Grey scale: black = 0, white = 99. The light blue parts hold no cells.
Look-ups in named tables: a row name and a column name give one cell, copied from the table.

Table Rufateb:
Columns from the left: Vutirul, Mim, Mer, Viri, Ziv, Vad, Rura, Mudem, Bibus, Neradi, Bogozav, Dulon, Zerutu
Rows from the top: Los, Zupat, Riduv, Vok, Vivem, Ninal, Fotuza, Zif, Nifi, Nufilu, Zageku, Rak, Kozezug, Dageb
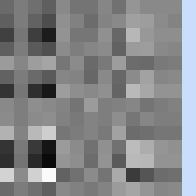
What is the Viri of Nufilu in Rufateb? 80
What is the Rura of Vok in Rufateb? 52
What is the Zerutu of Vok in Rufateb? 52
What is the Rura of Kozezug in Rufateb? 54
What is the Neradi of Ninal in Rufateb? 54
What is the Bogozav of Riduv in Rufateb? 59
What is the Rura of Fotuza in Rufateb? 53
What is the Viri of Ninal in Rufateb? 35
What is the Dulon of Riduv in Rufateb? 55
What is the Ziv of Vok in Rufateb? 54
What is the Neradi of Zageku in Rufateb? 73
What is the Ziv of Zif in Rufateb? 51
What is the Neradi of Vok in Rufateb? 60
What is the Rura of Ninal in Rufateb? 40
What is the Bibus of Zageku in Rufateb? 44
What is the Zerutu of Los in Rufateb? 53
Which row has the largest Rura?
Zif

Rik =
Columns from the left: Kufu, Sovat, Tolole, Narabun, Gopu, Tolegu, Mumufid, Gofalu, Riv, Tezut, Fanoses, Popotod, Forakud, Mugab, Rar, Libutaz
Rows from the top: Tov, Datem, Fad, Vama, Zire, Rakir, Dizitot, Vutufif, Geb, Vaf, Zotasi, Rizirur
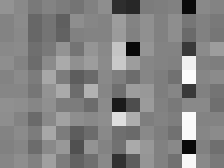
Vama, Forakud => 51
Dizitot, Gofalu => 52
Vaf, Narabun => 65
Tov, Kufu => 57
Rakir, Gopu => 48
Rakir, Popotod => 49
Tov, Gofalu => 55

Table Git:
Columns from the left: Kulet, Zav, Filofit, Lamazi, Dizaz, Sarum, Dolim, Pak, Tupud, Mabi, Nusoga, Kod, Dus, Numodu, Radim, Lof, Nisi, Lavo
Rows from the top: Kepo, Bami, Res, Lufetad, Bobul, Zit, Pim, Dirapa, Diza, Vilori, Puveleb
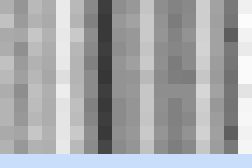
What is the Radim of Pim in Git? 83
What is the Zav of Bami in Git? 60
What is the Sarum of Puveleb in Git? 72
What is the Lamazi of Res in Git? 69
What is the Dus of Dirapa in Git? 50
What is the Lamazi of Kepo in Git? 67
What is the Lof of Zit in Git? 60
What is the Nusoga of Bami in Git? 78
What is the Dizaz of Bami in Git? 91
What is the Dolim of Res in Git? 55
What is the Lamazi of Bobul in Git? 66
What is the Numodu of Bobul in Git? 54
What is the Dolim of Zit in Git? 54
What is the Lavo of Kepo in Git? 93
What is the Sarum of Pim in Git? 71
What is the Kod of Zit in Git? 54

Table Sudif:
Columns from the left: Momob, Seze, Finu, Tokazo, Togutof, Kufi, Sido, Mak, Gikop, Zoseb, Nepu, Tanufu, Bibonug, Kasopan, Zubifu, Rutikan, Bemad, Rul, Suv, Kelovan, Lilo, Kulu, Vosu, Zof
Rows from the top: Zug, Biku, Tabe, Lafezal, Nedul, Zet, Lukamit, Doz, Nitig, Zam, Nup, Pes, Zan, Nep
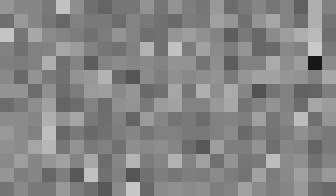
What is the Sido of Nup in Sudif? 47
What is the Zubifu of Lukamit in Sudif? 68
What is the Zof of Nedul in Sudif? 54
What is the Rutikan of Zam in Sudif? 50
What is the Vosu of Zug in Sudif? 68
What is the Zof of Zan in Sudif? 59
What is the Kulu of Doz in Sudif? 42
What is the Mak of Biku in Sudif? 47
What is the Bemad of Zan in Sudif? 48

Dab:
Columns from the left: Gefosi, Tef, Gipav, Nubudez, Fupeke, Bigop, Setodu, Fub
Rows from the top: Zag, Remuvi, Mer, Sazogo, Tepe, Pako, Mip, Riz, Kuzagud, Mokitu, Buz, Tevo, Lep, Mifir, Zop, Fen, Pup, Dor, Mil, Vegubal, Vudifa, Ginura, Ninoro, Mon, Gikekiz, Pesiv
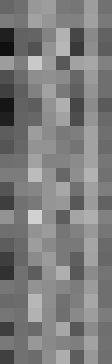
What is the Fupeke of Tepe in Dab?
34
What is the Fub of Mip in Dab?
43
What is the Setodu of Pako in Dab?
60
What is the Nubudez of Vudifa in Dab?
55
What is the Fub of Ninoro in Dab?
48
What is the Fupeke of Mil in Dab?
47
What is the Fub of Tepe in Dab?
50
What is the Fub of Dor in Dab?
41
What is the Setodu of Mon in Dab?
54

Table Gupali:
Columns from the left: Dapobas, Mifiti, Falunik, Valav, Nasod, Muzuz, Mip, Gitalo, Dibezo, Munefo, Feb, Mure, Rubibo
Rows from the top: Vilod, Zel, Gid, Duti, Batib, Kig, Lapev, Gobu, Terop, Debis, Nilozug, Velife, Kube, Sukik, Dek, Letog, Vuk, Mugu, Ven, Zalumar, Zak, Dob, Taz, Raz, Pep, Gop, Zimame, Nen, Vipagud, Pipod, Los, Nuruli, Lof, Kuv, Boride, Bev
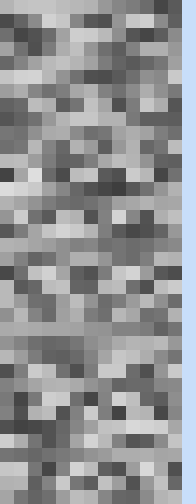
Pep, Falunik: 43
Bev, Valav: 43
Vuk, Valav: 76
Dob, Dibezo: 48
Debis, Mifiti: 44
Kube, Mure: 27
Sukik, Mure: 58
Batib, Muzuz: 70
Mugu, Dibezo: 45
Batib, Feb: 40
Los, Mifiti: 26
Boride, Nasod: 78
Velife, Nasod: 38
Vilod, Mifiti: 75
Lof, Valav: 44
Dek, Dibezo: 62
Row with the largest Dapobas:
Sukik

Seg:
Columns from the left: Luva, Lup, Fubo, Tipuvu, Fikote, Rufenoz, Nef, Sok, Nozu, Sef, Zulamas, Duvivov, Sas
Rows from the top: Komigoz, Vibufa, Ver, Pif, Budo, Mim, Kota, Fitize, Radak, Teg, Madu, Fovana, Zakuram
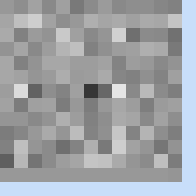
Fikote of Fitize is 48
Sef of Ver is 43
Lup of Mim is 63
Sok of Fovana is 75
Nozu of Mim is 52
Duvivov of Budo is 53
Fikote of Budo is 65
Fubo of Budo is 57
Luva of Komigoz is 59
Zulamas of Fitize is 49
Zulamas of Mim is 56
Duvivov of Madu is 46
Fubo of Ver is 60
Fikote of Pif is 70
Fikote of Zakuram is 59
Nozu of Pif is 61
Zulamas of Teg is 70

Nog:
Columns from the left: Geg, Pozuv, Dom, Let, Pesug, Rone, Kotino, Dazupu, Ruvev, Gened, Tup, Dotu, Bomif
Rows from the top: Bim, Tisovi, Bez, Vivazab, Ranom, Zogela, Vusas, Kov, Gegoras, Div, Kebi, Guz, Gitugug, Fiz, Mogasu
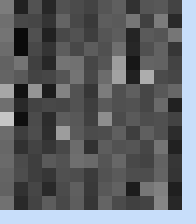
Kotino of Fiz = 22
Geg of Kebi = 40
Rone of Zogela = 45
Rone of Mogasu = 36
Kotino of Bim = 26
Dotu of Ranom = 38
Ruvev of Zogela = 63
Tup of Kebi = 27

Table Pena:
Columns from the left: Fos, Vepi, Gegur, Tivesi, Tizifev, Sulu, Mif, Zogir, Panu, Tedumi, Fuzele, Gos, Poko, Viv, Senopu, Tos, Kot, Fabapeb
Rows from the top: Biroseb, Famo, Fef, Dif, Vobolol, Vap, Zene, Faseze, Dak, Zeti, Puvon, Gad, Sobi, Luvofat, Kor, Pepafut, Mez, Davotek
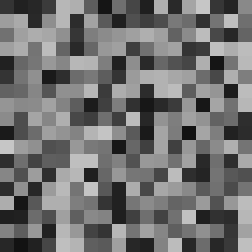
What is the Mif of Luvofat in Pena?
76
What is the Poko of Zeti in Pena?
48
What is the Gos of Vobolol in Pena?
40
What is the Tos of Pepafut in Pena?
19
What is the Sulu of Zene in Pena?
55
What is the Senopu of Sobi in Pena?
14
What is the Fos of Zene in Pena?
38
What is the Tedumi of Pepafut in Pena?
25
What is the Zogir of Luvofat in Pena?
34
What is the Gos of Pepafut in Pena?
26
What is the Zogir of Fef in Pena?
54
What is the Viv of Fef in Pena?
54
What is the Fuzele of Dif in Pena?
44
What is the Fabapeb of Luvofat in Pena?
45
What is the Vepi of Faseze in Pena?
53
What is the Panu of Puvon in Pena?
9

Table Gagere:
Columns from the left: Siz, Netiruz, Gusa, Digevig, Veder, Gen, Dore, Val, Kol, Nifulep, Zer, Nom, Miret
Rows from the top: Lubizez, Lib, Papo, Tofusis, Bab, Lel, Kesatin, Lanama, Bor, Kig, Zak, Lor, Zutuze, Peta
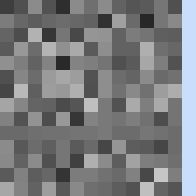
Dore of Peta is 43
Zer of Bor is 44
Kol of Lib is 62
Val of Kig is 47
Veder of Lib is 42
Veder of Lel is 65
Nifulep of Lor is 63
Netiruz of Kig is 41
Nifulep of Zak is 36
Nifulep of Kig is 42
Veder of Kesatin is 59
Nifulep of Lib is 41
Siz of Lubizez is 24
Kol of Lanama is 32
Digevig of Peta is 61
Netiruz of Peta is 51
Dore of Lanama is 74

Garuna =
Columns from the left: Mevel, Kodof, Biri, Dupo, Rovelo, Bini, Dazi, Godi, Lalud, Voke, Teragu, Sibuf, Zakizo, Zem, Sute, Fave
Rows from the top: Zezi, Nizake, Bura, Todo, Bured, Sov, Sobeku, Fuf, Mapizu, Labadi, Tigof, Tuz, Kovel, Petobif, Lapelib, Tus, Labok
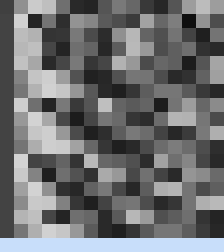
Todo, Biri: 74
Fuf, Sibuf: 11
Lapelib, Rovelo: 50
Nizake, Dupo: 45
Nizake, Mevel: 26
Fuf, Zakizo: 45
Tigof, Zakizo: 48
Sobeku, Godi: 16
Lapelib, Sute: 68
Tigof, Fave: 18
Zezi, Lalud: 47
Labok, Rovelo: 77
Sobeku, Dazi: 34
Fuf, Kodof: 80
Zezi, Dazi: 14
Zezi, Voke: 40
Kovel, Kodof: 78
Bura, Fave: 45
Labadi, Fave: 68

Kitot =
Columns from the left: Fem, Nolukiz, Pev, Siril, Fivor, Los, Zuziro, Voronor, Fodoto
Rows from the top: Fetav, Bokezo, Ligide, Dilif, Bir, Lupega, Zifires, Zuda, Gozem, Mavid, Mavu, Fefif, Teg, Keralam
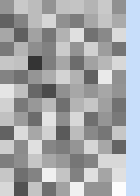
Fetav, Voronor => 78
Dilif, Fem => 47
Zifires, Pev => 40
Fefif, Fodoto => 84
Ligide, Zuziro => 44
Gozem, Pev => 42
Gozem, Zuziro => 43
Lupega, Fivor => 82
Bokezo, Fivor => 56
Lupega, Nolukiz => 44
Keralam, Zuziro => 57
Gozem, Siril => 88
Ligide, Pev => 63
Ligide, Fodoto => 85
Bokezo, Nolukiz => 51

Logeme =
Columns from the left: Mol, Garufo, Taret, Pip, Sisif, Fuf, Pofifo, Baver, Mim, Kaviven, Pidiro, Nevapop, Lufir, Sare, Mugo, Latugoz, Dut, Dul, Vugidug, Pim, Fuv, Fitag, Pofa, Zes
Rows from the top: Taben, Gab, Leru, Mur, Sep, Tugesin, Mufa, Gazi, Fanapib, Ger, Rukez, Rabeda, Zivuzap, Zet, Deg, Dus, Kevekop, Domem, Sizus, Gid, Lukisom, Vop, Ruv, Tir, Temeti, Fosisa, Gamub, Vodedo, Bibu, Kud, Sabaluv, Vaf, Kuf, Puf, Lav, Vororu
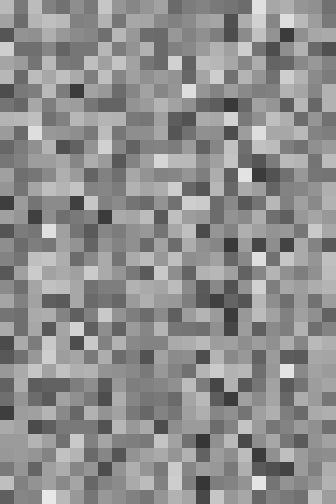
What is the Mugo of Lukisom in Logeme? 35
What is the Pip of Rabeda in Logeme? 61
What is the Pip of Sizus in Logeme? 76
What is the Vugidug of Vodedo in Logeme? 46
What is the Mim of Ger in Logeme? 46
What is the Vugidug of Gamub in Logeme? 43
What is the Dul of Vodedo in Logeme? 34
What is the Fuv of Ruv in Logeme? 50
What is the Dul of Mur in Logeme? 80
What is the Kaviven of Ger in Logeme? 55
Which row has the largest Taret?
Ger

